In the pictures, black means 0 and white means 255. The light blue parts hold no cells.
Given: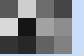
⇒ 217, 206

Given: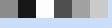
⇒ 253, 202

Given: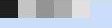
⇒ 224, 196

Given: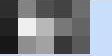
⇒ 239, 184

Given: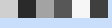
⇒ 246, 207

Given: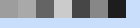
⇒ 203, 169

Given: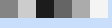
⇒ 244, 204
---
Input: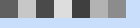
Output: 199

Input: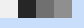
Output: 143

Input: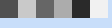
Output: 201

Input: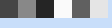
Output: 229

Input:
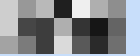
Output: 218

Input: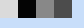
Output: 136

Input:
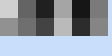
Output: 186

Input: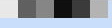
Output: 179

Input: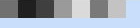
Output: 195

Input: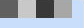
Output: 167
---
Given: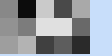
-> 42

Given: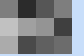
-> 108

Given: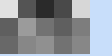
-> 135

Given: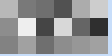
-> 161

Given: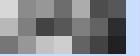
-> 33

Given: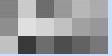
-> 120
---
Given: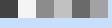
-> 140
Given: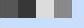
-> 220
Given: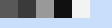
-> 153
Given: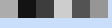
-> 61
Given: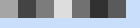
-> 124
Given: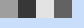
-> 227
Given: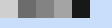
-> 131
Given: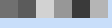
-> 210
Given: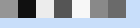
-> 236
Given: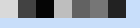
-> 5
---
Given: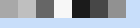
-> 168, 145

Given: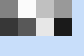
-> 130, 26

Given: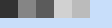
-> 50, 187

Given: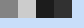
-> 131, 49

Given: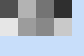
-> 80, 201

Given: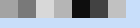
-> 163, 193

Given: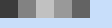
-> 59, 99

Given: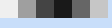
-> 239, 198

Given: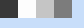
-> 56, 124

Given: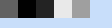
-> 97, 159
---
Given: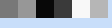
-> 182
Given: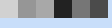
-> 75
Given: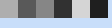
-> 31
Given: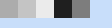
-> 125
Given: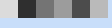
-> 186
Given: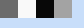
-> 163
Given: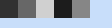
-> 134
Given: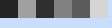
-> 213
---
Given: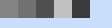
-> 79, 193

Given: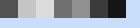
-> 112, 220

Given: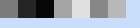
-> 165, 225

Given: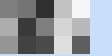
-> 126, 247

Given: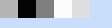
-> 126, 252

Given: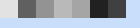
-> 185, 226
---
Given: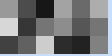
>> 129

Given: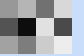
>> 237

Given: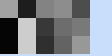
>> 152

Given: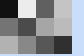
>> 48

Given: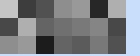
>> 81

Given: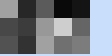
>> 124

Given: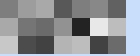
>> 107

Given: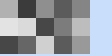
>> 153
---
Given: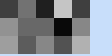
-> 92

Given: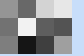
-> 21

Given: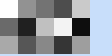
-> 86

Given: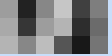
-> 135

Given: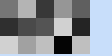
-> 161

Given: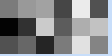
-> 103

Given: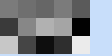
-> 69

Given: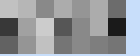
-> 149

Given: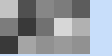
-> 165
